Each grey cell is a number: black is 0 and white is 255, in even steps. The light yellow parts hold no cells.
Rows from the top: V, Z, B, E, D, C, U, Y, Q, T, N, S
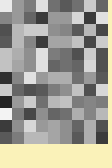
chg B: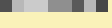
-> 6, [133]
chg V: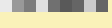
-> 7, [112]
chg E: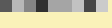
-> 4, [59]
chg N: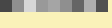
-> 1, [59]

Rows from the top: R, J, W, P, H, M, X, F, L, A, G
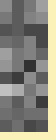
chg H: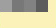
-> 4, [102]
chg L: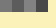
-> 4, [60]
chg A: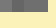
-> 1, [111]
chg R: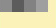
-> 3, [120]
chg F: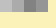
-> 3, [120]

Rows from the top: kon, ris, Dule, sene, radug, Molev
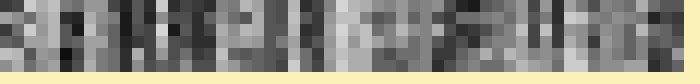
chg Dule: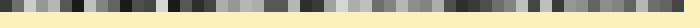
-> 20, [142]
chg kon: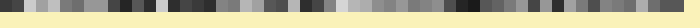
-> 4, [173]
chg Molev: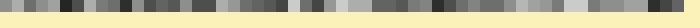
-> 47, [110]
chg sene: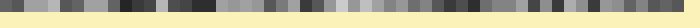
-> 52, [131]

